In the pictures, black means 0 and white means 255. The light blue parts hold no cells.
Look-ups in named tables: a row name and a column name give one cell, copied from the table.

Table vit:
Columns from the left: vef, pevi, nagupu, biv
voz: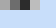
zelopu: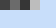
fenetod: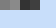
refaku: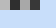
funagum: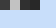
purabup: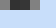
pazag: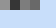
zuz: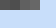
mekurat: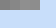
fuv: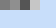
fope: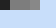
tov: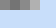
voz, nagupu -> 44
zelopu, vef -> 65
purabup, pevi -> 50
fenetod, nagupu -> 51
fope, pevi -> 125
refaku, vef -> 186
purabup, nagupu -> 54
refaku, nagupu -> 168
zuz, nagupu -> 96
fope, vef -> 34
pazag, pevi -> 54
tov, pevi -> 116
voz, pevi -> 109
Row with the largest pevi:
funagum

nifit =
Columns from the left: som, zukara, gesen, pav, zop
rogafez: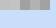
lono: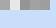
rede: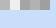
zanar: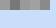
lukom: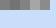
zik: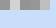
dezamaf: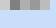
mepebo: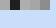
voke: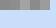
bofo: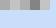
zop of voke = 155
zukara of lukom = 115
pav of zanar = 161
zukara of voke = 142
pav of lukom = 166
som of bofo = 172
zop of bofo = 195
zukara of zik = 211

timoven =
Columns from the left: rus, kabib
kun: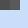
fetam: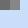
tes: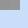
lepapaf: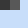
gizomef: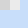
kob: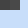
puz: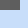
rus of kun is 78
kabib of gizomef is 235
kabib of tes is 150
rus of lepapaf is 55
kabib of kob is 73
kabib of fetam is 134
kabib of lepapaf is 88
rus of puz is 97
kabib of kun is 89
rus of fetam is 108
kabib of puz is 94
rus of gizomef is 213
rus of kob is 67
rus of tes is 148

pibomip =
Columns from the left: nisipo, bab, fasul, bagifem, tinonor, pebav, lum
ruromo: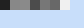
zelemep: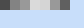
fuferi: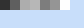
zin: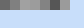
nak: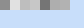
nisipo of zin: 105
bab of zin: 128
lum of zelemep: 96
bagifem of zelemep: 218
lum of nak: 178
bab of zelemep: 131
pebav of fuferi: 149
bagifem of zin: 156
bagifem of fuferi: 183
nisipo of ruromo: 33
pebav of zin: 86
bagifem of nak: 199
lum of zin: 155
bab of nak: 225
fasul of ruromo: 138
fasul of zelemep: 153
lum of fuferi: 254
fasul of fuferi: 173
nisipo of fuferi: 49
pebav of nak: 174
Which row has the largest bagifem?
zelemep

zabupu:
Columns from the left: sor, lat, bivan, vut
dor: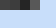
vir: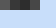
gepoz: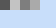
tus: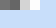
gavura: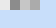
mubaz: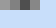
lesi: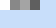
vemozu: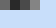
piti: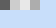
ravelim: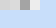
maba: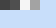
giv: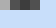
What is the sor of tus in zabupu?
115
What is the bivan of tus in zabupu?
212
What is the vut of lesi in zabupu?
95
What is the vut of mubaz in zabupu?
135
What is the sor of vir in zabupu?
87
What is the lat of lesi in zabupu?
136
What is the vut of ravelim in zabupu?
237
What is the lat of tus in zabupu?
102
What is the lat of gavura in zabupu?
140
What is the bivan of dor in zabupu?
37
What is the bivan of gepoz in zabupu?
126
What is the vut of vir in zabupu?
71
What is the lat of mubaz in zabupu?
129
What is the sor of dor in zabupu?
66
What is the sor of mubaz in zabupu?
154
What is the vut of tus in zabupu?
253
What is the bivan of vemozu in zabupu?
74
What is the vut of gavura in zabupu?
171

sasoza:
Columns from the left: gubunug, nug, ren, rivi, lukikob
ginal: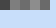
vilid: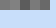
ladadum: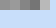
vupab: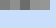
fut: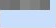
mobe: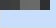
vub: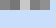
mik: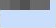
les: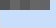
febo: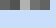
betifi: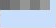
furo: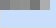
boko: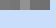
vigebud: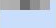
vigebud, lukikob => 170
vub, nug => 119
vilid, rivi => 122
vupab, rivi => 147
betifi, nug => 123
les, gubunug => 83
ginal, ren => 109

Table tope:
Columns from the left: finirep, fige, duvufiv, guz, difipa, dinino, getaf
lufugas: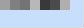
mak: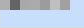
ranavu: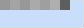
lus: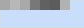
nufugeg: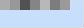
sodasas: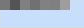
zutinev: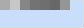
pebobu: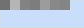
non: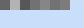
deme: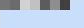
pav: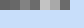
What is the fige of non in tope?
179
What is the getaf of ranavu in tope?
94
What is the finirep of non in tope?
101
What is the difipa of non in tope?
134
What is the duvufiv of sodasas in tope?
128
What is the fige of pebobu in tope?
181
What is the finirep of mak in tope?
176
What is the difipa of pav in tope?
195
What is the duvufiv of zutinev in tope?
134
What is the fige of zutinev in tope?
199
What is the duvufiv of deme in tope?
210
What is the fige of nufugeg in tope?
152

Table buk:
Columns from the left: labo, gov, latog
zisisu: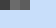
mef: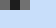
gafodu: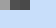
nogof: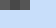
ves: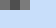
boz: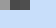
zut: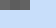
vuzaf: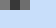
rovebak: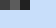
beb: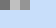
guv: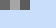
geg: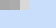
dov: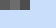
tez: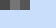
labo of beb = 115
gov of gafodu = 80
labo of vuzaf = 121
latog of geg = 216
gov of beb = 192
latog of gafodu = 73
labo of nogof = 90
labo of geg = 168

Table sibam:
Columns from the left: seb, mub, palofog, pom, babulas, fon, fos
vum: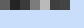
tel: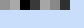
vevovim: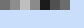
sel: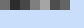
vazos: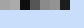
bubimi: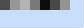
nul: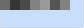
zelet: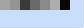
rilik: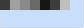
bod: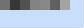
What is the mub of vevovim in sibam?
141
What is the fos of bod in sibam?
164
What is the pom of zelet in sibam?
104
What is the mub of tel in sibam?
169
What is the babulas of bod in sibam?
135
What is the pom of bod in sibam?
131
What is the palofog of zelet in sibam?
58
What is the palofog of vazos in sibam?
14
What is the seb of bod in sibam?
113
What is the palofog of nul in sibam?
74

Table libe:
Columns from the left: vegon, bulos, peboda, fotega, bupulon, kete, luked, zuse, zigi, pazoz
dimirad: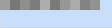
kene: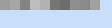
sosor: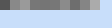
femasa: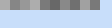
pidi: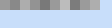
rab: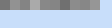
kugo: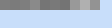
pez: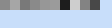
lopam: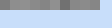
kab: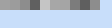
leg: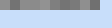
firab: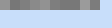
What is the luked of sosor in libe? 139
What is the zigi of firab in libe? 155
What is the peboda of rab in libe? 132
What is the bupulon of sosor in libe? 117
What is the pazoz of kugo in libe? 147
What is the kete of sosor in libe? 119
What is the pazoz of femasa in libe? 121
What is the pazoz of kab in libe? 141
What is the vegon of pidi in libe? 155
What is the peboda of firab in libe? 127
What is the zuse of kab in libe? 124
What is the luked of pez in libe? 29
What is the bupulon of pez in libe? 151
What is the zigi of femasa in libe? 161
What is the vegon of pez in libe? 138
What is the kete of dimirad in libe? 121
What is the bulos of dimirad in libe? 119
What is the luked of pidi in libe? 188
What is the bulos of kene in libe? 166
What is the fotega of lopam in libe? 138
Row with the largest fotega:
kene

